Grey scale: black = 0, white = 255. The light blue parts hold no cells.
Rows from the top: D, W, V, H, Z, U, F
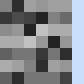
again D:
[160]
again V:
[172]
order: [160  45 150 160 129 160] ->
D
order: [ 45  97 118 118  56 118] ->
Z
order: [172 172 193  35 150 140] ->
V

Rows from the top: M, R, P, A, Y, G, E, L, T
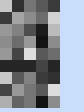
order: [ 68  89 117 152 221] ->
L
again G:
[37]
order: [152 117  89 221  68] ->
L
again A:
[140]
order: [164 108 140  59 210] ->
R
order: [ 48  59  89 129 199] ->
E

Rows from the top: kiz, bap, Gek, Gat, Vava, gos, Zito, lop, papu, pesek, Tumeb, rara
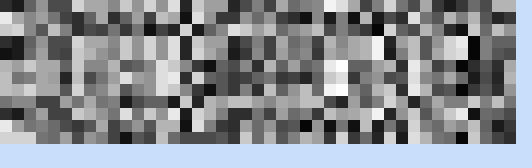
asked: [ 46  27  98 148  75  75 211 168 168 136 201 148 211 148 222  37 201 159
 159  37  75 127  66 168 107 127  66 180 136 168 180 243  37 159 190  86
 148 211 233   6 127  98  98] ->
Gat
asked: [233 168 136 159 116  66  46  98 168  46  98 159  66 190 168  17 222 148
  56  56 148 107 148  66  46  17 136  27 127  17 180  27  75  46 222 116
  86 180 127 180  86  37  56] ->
bap

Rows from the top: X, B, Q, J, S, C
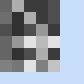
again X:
[59]
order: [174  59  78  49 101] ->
S
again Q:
[78]
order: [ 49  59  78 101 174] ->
S

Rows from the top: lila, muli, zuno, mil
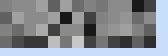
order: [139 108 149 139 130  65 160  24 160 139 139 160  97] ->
muli
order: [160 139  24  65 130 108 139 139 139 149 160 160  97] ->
muli
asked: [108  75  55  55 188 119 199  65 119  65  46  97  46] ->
mil

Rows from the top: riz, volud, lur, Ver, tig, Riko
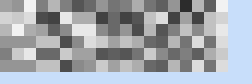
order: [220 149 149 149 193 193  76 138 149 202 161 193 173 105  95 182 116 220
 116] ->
Riko
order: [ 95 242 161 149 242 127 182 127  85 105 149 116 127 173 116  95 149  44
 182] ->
riz
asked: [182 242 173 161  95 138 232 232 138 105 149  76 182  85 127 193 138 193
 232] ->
lur
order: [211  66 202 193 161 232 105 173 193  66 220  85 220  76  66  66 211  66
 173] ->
volud

